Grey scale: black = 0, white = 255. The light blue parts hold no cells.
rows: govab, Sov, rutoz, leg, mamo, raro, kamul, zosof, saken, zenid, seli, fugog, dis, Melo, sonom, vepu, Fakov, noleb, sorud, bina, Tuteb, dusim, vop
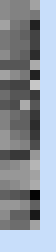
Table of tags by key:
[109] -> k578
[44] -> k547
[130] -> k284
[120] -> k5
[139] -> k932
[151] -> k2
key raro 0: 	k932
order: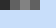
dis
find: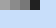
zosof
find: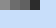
raro
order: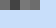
mamo

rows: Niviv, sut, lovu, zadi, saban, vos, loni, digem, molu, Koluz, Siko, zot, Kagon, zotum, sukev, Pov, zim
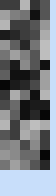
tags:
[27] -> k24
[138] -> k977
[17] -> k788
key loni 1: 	k24
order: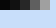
zot
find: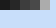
zadi
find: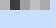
Kagon
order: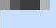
lovu

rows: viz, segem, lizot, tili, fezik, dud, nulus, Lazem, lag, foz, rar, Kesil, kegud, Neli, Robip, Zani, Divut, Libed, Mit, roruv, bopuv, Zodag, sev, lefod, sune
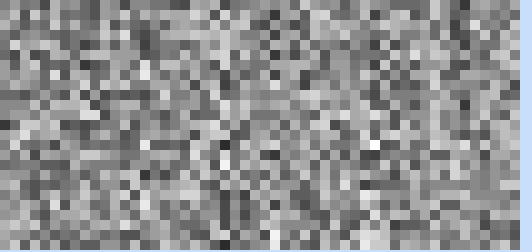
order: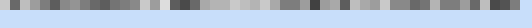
tili
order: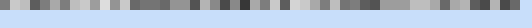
dud
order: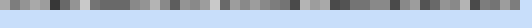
viz
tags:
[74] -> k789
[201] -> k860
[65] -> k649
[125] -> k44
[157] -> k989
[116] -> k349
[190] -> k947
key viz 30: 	k860
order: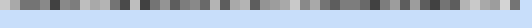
fezik
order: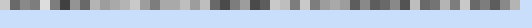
lizot

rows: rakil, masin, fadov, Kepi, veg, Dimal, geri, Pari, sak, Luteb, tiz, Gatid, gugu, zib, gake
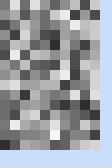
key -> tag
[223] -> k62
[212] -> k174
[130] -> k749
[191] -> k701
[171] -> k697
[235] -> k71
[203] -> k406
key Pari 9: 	k174
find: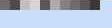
Gatid
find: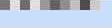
rakil
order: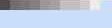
fadov
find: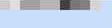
sak

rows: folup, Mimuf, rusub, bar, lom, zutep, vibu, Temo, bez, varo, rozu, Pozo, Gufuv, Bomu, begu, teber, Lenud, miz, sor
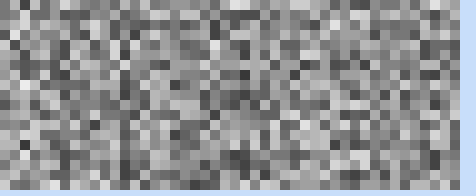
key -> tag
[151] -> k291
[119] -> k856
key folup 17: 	k291
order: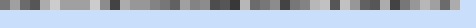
Temo
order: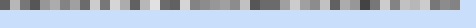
Gufuv

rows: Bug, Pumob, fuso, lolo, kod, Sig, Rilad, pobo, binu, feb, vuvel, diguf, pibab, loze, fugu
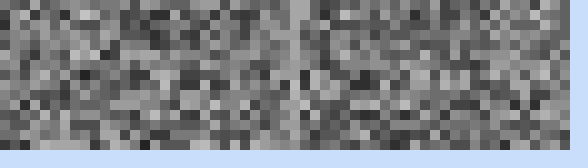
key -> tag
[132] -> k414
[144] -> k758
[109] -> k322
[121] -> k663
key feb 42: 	k663
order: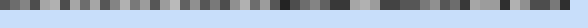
pobo
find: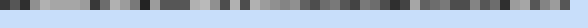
fugu

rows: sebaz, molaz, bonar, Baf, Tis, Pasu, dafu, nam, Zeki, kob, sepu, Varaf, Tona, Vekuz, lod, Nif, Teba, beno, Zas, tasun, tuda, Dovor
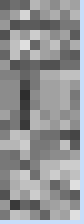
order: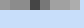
Zeki
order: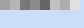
Dovor
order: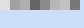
Dovor
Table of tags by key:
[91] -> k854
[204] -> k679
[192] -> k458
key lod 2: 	k679
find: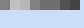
Vekuz
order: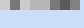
Teba

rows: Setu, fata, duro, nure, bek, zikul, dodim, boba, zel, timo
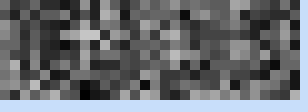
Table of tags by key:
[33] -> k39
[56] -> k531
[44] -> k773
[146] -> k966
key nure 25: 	k39
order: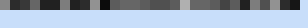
bek
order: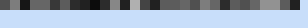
bek
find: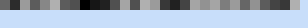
timo

